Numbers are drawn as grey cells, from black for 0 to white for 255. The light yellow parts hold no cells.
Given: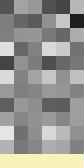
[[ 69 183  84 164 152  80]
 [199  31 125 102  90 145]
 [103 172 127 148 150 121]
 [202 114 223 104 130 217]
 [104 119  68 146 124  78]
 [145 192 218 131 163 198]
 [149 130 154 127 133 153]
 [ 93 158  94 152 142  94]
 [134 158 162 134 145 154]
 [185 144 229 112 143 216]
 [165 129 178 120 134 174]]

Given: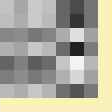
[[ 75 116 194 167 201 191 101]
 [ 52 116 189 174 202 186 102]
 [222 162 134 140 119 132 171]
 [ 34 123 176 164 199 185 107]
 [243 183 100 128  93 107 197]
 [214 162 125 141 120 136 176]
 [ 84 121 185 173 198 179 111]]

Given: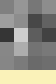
[[119 141 128 150]
 [ 71  98 158 141]
 [ 93  66  53 205]
 [115 121 135 173]
 [106 110 134 123]]

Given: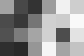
[[241 206 163  72  51 156]
 [204 249  75  56 117 208]
 [ 77 227  81 124 165 209]
 [164 195  47  41 150 245]]

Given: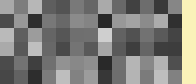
[[ 57 134 169 125 183  94  83 121 102 170 104  65 109]
 [172  48  75 152  46 120 104 139 132  40 152 163 139]
 [ 90  68 186  95 156 101  86 111 112 207  98  81 114]
 [ 62  61 170  88 191 104  73 116  89 166  89  62 101]
 [179  79  75 115  63 112 146 136 143  41 112 181 136]
 [190 129  71  98  45 124 190 130 156  55 110 180 123]]

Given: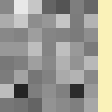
[[126 102 135 232 198 100  84]
 [124 179 172 200 141 151 197]
 [123 142 136 131 158 133 130]
 [153 122 152 152 190 132 191]
 [147 184 120 127 159 137 177]
 [179 136 124 163 118 130 170]
 [ 44 153 188  36 126 143 128]
 [127 167 119 114 100 147 138]]
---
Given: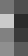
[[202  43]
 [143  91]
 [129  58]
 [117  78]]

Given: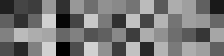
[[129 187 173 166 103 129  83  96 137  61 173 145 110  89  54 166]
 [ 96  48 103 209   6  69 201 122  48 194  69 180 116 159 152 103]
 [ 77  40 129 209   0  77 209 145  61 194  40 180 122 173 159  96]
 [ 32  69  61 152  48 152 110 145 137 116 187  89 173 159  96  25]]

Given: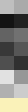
[[225 151]
 [191 170]
 [176 204]
 [ 99 113]
 [ 79  48]
 [ 56  86]
 [ 20  34]]

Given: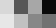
[[231 193 135 114]
 [216  87 167  10]]

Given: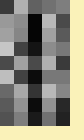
[[198  66  20 140 120]
 [190  66  12 120 120]
 [161 134   5 161  90]
 [153 140   5 184  74]
 [105 168  52 184 134]
 [ 90 146  12 146  40]
 [ 82 126  26 113  34]
 [ 74 161  74 176  58]
 [ 58 176  97 113 126]]

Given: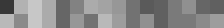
[[185 138 199 171 102 151 114 185 157 114 144  96 122 122 138 157]
 [ 56 178 199 171 102 130 171 163 151 114  90  96 122 144 102  96]]

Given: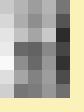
[[249 142 105 150  50]
 [234 105  99 136  70]
 [228 194 165 201  44]
 [222 165 130 157  76]
 [215 173 142 173  84]
 [207 118 124 150 111]
 [201 180 157 180 118]]

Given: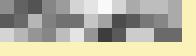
[[212 182 149 134 189 228 149  61  90 204 204 106 106]
 [142  98  83 134 156 212 228 249 212 170 189 189 170]
 [ 90 106 182 128 113 113 197 163  76  90 120 134 170]]

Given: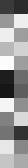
[[252 158]
 [245 143]
 [238 158]
 [231 135]
 [197 170]
 [184 210]
 [151 238]
 [129 217]
 [115  50]
 [ 58  43]
 [ 29 108]
 [ 22  93]]
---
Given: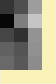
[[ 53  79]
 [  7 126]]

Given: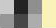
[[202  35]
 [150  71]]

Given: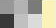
[[152 179]
 [ 57 192]]

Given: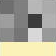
[[111 127]
 [158 126]]

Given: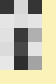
[[ 53 215]
 [229 222]]

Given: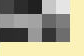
[[ 68  44]
 [155 167]]
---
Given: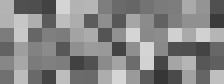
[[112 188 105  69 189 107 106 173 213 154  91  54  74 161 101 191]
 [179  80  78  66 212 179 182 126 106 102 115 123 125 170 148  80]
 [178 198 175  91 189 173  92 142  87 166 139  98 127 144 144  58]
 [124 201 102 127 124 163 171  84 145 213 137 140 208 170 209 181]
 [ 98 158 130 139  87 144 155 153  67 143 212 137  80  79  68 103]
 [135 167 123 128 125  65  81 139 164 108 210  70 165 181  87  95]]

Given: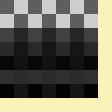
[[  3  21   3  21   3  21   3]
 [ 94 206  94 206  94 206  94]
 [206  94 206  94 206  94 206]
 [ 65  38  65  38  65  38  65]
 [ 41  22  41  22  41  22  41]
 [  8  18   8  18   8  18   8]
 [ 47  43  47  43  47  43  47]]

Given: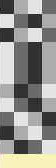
[[172  50 106 228]
 [ 50 172 228 106]
 [228 106  49 172]
 [ 49 172 228 106]
 [228 106  49 172]
 [228 106  49 172]
 [228 106  49 172]
 [172  50 106 228]
 [228 106  50 172]
 [106 228 172  50]
 [ 49 172 228 106]]

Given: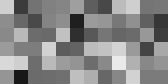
[[149  23 107 109 112 191 174 103 135 210 123 123]
 [207  59 115 129 133 159  94  72 188 207 117 119]
 [141 104  73 132 142  31 155 150 120 144  96  54]
 [137 185 108 106 193  47  88 118 102 107 152  61]
 [155 126 125 210  93  99 188 194 211 154  68 168]
 [217 207 109 186 156 148 109 137 234 177 136 148]]

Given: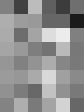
[[131 174 122 164 211 103]
 [129  65 188  95  60 111]
 [174 156 153 102 102  27]
 [171 109 164 221 236 128]
 [165 153 126 115 186 120]
 [150 129 147 172 134 121]
 [155 151 170 216 160 138]
 [145 124 104 194 145 121]]

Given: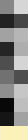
[[ 21 162]
 [135 214]
 [ 34  70]
 [162 182]
 [ 37 174]
 [ 78 213]
 [113  78]
 [143 198]
 [  8 190]]
